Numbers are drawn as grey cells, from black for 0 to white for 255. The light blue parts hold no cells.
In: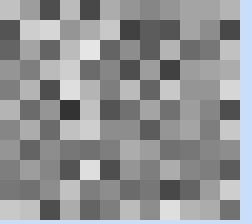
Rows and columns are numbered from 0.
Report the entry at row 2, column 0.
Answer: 100
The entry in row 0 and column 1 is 157
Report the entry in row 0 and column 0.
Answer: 193
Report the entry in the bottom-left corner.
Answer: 200
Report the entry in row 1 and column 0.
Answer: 84
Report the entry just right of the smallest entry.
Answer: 193
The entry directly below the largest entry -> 107
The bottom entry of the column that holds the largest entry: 100
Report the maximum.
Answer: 229
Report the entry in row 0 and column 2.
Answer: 78
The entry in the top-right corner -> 180
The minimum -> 51
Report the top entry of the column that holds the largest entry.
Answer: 72
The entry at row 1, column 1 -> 206
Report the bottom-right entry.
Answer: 113
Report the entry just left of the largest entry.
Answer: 187
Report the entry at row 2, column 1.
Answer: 164
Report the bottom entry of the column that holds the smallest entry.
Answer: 172

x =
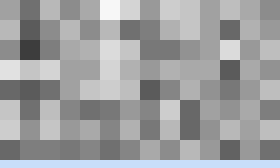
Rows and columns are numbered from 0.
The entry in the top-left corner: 161
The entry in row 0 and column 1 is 112
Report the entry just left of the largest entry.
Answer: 169
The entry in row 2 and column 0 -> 140
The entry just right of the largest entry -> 212
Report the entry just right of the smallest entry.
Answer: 126
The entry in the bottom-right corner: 112
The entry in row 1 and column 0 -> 184
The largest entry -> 247
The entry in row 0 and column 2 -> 184
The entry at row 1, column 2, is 140
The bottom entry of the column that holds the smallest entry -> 126
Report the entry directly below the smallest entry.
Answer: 197
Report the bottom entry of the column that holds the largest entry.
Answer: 112
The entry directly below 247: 184
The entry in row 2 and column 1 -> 61
